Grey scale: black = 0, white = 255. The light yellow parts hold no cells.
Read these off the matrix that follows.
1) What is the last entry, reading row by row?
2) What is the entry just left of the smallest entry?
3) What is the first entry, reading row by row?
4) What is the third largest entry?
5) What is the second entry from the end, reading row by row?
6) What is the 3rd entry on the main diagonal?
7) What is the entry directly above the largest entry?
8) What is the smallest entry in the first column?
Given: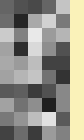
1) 129
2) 142
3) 101
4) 217
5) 155
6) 233
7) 169
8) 66

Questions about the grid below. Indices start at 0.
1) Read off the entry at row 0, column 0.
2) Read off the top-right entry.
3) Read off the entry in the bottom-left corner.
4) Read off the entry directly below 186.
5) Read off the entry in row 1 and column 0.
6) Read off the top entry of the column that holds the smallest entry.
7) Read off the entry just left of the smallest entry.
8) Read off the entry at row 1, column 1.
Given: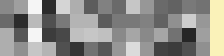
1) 137
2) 114
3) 174
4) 245
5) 106
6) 121
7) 114
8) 44

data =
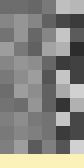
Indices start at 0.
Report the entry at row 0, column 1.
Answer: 109
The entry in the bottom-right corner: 209
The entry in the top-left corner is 109
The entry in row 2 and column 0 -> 115
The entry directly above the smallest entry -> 91
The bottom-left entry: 127
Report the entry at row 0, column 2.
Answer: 103
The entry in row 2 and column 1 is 149
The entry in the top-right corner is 183
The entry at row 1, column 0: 134

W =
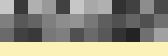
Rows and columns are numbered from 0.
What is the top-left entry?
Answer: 199
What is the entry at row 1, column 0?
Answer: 127
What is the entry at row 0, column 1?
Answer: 57
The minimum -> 35
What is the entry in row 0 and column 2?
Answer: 176
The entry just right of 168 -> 176
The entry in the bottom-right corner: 161
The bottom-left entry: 106

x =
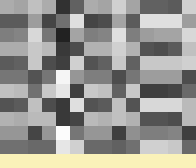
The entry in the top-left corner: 172
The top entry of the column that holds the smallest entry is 49
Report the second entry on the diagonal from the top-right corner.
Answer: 223
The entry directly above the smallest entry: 112
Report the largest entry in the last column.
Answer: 216
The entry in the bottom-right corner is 105
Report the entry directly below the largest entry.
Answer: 230
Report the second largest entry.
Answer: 245
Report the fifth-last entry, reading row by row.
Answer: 112
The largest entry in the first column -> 192
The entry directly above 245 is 63
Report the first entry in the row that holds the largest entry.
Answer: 150
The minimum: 34
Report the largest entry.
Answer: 252
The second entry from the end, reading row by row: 200
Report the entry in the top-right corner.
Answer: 208
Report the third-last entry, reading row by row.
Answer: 208
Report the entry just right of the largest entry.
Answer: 118
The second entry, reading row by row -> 164
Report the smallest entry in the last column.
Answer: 63
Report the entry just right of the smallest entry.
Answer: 164
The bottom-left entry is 112
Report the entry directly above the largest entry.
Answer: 57
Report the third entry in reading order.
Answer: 192
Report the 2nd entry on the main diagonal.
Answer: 91
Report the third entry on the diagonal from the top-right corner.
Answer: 164

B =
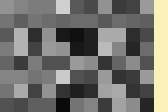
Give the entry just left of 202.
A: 124
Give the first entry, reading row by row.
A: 146
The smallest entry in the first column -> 81
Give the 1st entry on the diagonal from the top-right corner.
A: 154
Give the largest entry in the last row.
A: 162
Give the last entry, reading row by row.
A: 37
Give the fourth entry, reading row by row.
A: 124
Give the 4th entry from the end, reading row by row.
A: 59
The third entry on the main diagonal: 45
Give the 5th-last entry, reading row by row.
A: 132
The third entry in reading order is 124
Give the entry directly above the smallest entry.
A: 51
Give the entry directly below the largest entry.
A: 101
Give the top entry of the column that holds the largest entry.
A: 208
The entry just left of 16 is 24
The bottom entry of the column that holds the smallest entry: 10
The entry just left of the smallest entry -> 95
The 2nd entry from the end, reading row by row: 140
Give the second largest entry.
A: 202
